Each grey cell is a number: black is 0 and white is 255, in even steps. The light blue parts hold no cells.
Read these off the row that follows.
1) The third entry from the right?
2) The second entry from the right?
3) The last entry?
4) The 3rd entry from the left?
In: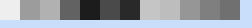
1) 150
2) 127
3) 112
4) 177

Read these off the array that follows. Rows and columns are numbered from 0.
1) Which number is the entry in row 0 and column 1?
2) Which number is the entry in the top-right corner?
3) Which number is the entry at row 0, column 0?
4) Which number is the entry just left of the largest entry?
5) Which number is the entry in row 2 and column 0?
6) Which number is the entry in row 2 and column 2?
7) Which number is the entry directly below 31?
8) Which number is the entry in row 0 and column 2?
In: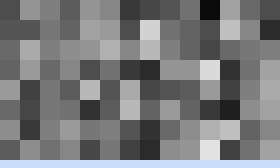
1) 148
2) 77
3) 77
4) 148
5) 105
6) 127
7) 191
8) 127

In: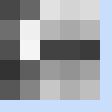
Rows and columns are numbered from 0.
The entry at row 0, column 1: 102
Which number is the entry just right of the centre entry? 66
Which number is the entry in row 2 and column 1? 245
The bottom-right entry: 190
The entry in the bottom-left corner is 87
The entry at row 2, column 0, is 80
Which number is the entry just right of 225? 212

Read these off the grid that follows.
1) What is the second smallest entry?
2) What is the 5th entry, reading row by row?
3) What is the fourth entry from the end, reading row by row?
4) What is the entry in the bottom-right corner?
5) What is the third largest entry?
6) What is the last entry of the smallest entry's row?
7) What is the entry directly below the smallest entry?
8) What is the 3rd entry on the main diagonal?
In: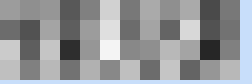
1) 46
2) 128
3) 197
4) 184
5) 216
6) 128
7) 150
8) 197

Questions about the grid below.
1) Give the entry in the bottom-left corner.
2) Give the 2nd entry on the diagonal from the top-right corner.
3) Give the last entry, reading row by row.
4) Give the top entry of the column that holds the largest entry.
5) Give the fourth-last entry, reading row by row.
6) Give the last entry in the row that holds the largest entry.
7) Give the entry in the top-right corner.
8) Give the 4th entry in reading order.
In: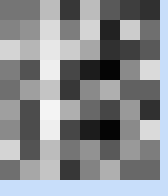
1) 111
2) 204
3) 104
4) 188
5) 131
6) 48
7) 48
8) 55

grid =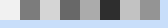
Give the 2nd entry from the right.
194
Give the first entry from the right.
148
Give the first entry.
241

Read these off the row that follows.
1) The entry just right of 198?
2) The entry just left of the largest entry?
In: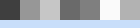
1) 106
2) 127

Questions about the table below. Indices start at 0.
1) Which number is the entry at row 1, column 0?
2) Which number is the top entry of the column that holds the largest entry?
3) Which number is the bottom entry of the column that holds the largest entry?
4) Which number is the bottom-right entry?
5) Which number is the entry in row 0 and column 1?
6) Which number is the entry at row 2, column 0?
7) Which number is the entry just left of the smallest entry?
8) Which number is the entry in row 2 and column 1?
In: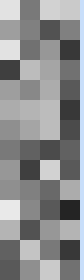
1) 158
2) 226
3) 89
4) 113
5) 121
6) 226
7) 89
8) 113

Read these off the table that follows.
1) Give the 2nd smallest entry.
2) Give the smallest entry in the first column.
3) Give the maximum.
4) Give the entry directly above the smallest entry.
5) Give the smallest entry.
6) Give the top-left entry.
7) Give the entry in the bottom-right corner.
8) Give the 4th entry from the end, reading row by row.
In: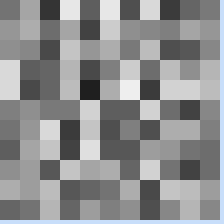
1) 52
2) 94
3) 238
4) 73
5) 31
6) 115
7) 135
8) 79

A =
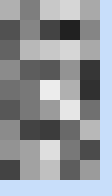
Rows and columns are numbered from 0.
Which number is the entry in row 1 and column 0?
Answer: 81
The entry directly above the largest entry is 87
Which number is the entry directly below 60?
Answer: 222
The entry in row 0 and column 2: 200
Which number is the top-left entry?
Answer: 176
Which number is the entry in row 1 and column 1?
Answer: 133
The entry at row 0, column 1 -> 126
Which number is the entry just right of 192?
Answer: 93
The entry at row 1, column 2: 67
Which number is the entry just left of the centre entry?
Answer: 120
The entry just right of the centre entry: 176
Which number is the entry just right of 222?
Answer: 120
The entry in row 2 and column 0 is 99
